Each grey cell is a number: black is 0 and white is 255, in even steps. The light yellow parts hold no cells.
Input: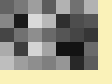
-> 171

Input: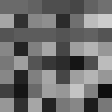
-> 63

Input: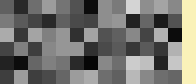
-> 34

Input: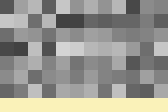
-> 139

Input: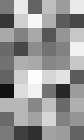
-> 106

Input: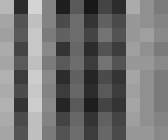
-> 171

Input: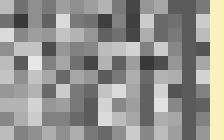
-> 135

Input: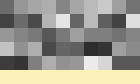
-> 194

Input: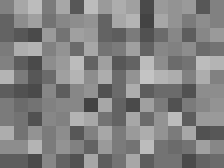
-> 141
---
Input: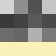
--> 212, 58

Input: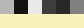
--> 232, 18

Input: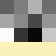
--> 252, 8

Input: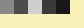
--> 207, 24

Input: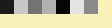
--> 227, 6

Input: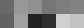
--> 208, 34
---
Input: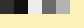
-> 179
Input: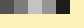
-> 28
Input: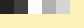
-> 213
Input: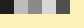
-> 80
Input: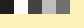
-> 112
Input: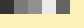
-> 100
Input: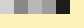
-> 28
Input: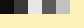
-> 193
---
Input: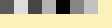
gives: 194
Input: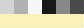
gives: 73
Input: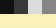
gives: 133
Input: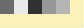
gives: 181
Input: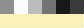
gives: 59
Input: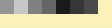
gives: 74
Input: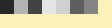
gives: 131
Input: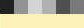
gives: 122
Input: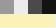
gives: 19
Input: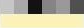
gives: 80
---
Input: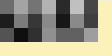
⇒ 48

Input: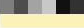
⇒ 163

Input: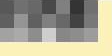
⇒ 141

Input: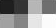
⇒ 230

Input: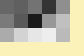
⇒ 230

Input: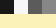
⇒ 91
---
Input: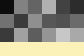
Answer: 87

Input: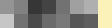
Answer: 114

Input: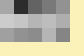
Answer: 181

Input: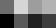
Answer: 213

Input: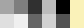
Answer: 48

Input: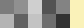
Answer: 207

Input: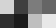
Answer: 63

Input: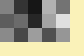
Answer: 38

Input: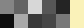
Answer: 215

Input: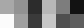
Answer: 183
